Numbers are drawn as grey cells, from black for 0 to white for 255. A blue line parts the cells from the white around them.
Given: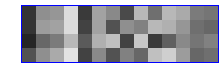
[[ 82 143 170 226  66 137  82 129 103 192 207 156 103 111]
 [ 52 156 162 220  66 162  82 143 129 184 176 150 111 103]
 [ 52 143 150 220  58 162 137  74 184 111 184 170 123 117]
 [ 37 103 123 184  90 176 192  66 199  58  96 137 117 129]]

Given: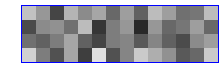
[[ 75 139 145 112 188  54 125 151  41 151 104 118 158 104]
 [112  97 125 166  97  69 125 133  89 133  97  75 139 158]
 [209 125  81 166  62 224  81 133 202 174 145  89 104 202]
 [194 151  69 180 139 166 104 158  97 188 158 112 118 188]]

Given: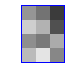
[[142 121 171]
 [186 228 135]
 [206 178  80]
 [149 115  59]]

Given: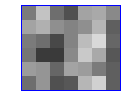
[[163 176 143 131 143 182  95]
 [123 195 110  80 163 169 137]
 [156 149 102 163 156 123  95]
 [110 149  80  87 182 209  95]
 [123 110  72 131 188 217 102]
 [117  58  58 137 201 169  87]]

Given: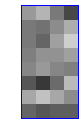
[[167 193 167 140]
 [121 101 160 206]
 [127 146 146 160]
 [121 114 140 173]
 [134 153 134 127]
 [153 180 121  71]
 [ 86  56 107 186]
 [101  86  94  94]]

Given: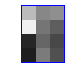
[[187 135 143]
 [240 117  94]
 [ 30 123  80]
 [ 38 102  72]]
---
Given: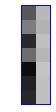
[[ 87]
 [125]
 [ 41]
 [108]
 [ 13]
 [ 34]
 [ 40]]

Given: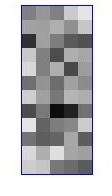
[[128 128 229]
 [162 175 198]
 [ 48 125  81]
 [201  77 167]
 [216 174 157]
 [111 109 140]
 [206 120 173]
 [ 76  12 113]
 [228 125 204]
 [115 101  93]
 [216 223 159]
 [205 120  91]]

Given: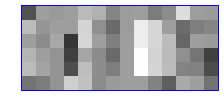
[[ 81 153 186 133 158 140 158]
 [188 158 212 106 236 158 127]
 [158 168 213 127 237 188 158]
 [180 147 165 106 254 186 117]
 [188 148 189 126 254 188 129]
 [115 147 193 154 158  94 158]]

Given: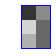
[[ 52]
 [212]
 [176]]

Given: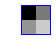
[[  1]
 [148]]

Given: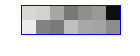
[[216 167 142  15]
 [236 122 168 140]]

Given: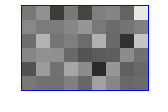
[[120  60  69 133 232]
 [136 124 150 107 128]
 [109 117 108 105 197]
 [134 144  83  94 112]
 [ 82 114 140 150 104]
 [120 112 103 134 107]]
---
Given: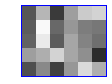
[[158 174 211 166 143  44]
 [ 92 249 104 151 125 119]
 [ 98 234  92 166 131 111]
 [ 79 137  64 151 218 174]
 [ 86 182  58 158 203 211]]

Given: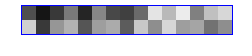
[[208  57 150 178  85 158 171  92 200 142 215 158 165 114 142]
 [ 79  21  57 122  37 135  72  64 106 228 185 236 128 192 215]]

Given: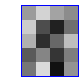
[[155 211 163 140]
 [176  46 104 190]
 [ 90 133  53 126]
 [204  77  33 111]
 [118 218  17 147]]

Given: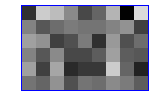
[[ 48 204 188 138  72 101 180   2 218]
 [160  64 166  42  56  56 204 101  34]
 [116 101 146  80 116 109 138 123  93]
 [131  87 138  72  72  93 160  93  87]
 [131  87 109 123 116 116 131 146  64]
 [160 146  64  80 123  48 153  80 109]]

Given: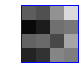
[[ 93  80 146 218]
 [ 35  50 133 125]
 [  9  28 112 119]
 [ 99 105  72 165]]

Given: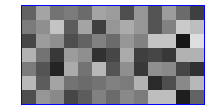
[[123 143 196  92 164  63 150 171 150  84 129 202 190]
 [184  92 164 115 107 115 129 123 178  42  78 137 184]
 [ 70 156 143  78  99 129 107 150 129 196 196  23 222]
 [ 78 150 137  70  92 129 107 137 123 190 190  30  99]
 [ 99 164 115 123 107 164 156  78 150  84 156 107  63]
 [178 115  56 156 143  49  70 171  63  70  56 178 178]
 [123  84  36 171 115 184  84 143  56 143 137  70  49]]
